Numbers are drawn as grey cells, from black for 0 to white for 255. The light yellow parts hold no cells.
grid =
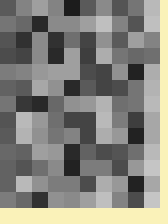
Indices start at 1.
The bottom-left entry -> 124
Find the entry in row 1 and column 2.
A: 131
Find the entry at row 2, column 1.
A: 117
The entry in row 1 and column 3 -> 159
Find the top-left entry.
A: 90
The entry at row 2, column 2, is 104
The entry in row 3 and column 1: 84
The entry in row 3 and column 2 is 49
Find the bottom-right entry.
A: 197
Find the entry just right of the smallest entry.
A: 90
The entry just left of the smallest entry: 131
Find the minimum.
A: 28
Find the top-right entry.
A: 185
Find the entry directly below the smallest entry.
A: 138

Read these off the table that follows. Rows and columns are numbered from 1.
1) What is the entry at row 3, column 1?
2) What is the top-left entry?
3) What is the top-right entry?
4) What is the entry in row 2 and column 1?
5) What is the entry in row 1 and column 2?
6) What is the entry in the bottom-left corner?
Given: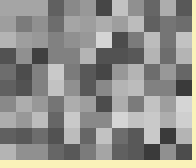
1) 180
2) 165
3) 88
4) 158
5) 165
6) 180

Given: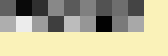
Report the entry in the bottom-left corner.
174
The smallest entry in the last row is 2
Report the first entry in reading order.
96
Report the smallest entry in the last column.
68
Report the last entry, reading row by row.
168

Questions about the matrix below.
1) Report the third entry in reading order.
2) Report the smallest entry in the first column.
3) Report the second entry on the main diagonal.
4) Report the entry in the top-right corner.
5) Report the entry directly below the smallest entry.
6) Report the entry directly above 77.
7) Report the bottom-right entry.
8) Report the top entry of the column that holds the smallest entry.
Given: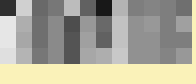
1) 105
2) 47
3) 174
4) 111
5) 105
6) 188
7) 152
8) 24

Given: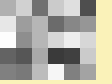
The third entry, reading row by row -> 113
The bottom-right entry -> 163
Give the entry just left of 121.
128
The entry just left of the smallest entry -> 169
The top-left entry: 176
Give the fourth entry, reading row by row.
203
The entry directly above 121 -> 86
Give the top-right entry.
78
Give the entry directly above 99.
253

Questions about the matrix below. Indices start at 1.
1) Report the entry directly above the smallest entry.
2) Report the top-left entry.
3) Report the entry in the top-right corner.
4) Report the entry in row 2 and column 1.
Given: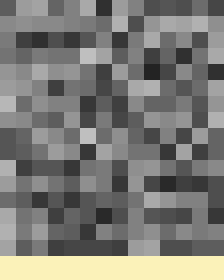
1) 63
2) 93
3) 70
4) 137
